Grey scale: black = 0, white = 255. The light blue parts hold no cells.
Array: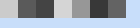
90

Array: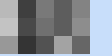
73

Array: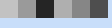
134

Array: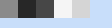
138

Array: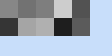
82

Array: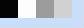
209

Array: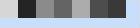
77

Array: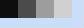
157
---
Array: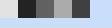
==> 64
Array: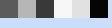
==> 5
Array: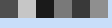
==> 143
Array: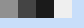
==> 239
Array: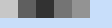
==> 147
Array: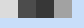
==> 162
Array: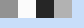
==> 178
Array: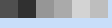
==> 190
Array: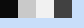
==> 65
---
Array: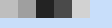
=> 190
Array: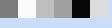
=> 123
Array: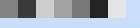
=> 130
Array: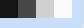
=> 20
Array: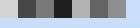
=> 212
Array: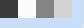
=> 57
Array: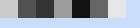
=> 203
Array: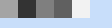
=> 164
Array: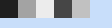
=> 31
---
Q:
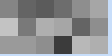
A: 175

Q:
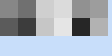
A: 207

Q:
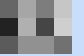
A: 69

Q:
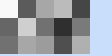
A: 113

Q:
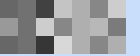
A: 205

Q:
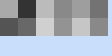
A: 187
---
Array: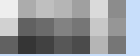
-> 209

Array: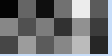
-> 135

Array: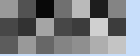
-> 71

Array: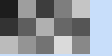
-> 51

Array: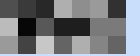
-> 187

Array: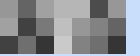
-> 161

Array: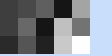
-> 62

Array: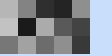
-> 194
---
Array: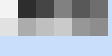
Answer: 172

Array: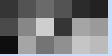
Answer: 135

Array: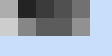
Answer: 134

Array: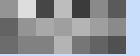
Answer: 148

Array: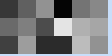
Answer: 127

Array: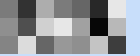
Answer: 79

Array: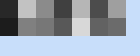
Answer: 128
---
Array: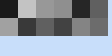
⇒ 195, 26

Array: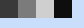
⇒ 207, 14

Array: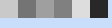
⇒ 221, 40

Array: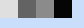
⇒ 223, 5

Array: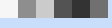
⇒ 246, 51

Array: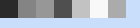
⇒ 248, 42

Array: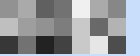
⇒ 240, 34
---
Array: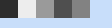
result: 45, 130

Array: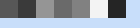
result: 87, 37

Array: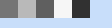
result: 117, 49

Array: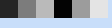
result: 37, 228

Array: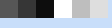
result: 86, 222

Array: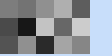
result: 125, 134

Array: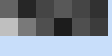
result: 100, 60

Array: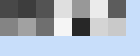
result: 72, 201

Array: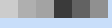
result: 204, 144

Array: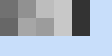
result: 113, 51
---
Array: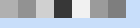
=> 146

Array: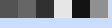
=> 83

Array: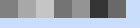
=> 116

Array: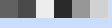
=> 97

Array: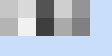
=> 128

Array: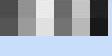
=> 76

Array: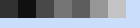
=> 72
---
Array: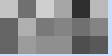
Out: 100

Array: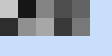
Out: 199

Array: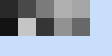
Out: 41

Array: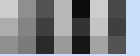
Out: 173

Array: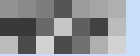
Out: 57

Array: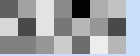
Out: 215

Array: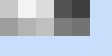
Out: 200

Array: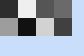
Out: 45

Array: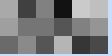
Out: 159

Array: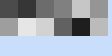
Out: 75
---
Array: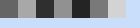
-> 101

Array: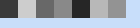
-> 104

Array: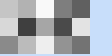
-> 96

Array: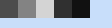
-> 76

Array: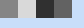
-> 133

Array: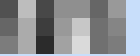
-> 72

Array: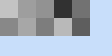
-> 114

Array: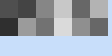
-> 79

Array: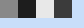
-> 136
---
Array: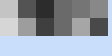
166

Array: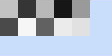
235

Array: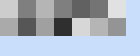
181

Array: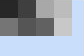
97

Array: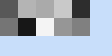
150

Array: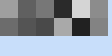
33

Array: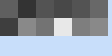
126

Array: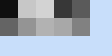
168

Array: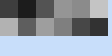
71
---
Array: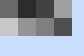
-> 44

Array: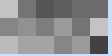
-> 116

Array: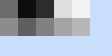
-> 13

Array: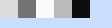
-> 115

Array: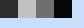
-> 193

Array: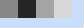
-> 37
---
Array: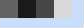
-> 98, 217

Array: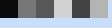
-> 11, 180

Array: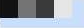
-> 18, 229

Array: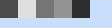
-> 75, 46

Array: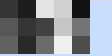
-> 53, 77

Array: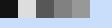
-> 19, 152

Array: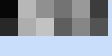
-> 7, 83

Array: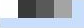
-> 254, 164

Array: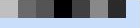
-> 191, 42
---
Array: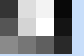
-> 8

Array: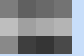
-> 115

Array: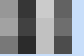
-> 98

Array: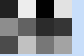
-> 226

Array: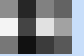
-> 99

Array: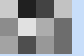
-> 194
